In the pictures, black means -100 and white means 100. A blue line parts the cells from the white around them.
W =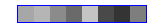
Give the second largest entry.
42
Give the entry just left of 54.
-17
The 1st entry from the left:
31

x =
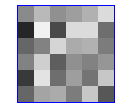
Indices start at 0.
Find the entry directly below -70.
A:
-20
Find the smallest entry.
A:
-70
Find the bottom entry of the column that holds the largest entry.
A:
29
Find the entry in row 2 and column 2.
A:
67
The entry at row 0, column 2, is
13
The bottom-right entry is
-32
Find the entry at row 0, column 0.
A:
8
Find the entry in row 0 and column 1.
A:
45
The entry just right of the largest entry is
-43
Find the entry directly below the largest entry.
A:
2
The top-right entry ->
72

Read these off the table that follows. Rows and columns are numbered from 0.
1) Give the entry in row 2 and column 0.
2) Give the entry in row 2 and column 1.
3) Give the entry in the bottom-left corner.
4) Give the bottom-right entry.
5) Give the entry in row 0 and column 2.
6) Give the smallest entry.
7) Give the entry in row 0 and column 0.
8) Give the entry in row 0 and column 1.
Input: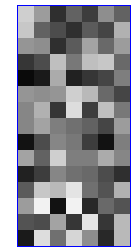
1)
17
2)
11
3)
-80
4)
45
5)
-63
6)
-92
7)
62
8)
22

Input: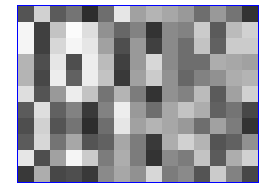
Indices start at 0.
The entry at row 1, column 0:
92
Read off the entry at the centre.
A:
-3
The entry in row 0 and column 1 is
64
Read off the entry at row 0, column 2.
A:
-29
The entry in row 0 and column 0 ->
-34
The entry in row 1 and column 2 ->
53
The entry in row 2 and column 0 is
92
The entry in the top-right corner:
-60
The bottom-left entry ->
-55
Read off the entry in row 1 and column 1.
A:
-50
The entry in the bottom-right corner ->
-44
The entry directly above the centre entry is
26
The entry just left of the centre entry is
41
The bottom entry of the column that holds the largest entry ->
-39
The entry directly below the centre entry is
20
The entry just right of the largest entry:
74
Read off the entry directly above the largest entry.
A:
-9

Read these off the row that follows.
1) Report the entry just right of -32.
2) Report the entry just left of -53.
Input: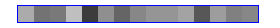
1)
23
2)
50

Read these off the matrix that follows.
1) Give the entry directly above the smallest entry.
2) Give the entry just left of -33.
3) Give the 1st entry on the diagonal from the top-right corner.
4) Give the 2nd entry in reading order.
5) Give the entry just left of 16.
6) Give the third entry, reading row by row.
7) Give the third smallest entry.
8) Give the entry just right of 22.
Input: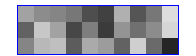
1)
68
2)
38
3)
73
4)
10
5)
-54
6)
4
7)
-49
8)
-23
